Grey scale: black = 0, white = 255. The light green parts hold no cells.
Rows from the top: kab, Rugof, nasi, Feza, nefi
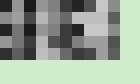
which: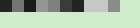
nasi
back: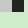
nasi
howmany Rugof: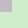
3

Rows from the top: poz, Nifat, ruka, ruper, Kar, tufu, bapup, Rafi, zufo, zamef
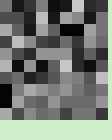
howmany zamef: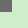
1
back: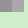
Rafi
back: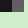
ruka
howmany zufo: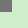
0
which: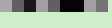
ruka
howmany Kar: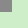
0

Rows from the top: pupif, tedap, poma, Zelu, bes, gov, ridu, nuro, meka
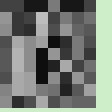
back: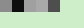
ridu
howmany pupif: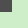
0
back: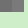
nuro

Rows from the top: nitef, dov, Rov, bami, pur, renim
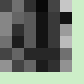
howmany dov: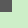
1
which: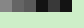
dov
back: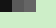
dov
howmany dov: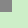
1
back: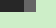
pur
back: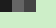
renim

